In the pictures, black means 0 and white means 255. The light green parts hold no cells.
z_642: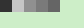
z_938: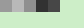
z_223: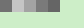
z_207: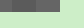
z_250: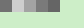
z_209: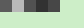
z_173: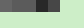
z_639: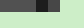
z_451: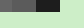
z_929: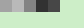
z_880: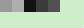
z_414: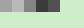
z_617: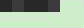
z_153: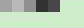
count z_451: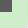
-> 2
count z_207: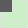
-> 2
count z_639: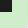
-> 1
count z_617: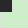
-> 3
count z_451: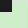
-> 2

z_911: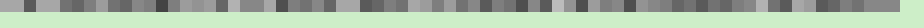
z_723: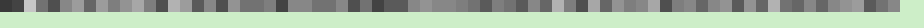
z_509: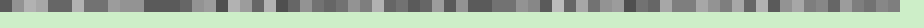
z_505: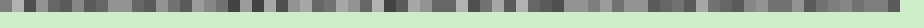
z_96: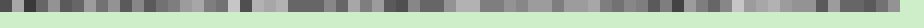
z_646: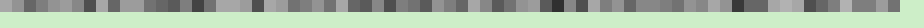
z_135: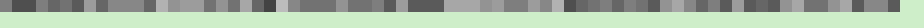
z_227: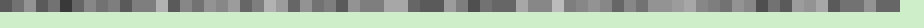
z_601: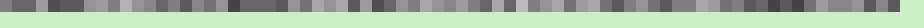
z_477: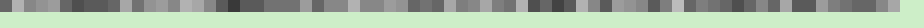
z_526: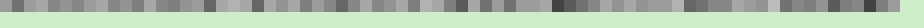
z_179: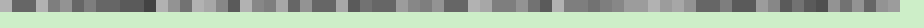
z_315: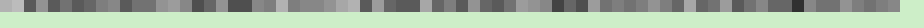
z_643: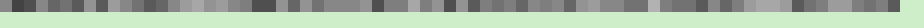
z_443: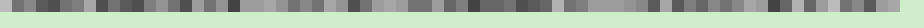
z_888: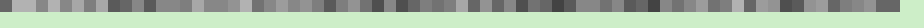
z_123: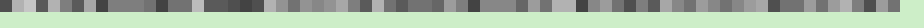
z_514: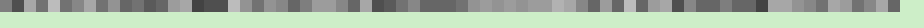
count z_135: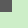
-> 11
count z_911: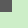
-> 7
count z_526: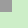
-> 12
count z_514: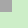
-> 10
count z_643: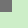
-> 10
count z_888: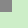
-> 17

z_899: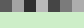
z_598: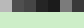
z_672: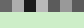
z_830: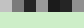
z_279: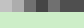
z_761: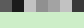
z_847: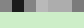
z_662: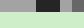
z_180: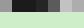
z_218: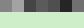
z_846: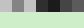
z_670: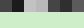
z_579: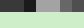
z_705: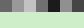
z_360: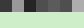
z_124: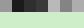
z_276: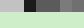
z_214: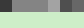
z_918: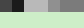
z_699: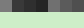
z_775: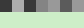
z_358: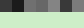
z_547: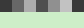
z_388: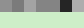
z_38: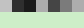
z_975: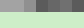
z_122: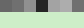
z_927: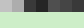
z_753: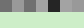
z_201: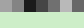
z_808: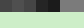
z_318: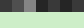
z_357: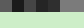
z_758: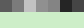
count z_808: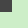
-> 2
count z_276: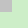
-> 2
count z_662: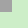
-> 4
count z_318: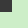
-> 3
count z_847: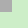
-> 2

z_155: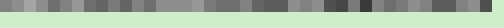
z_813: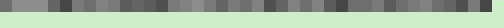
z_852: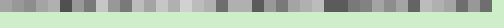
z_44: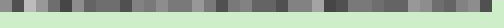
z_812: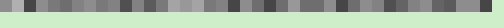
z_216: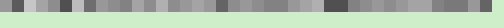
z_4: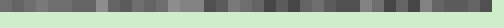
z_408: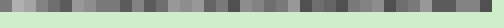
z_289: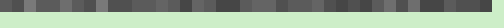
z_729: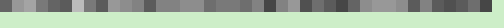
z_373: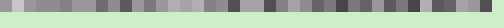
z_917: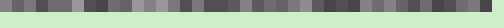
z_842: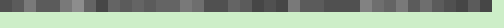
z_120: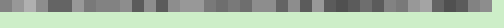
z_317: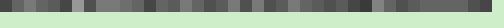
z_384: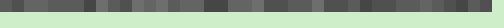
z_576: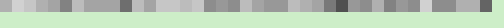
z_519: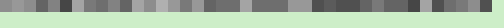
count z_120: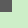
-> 7
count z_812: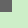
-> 2
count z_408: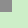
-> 4
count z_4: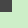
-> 4
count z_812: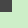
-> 5
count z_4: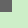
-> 10

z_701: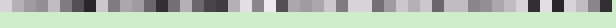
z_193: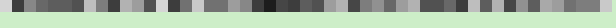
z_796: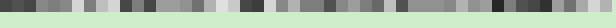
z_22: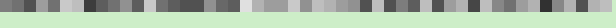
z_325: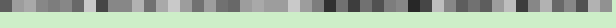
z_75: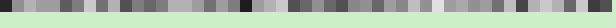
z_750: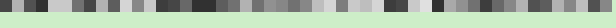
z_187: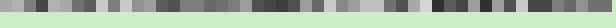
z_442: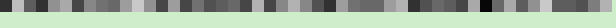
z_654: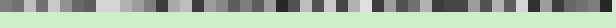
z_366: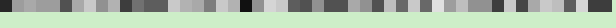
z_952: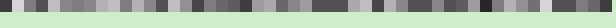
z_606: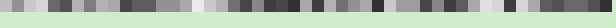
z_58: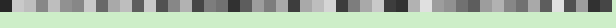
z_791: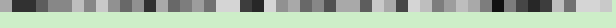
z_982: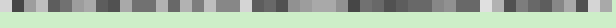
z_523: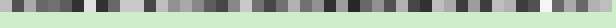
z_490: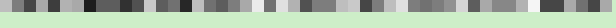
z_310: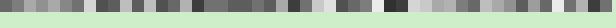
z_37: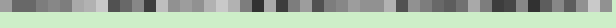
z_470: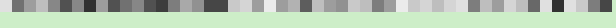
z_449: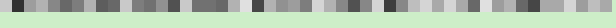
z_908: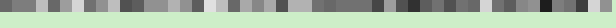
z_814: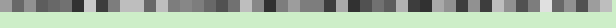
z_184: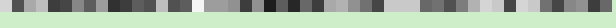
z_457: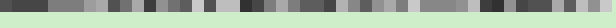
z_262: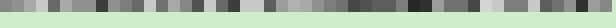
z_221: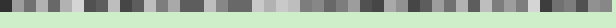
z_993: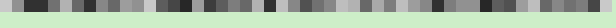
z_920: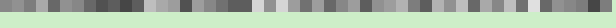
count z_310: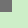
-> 7
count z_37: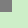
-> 7

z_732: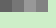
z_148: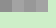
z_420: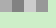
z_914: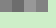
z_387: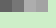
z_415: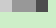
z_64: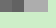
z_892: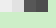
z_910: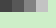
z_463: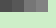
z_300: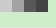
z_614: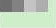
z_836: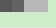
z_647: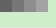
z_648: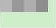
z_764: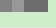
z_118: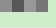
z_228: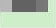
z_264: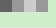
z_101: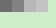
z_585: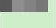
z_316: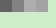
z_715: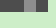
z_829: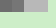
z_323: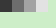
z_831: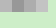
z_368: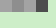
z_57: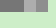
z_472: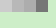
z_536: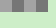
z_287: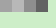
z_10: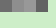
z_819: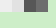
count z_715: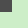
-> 3
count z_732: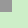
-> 1

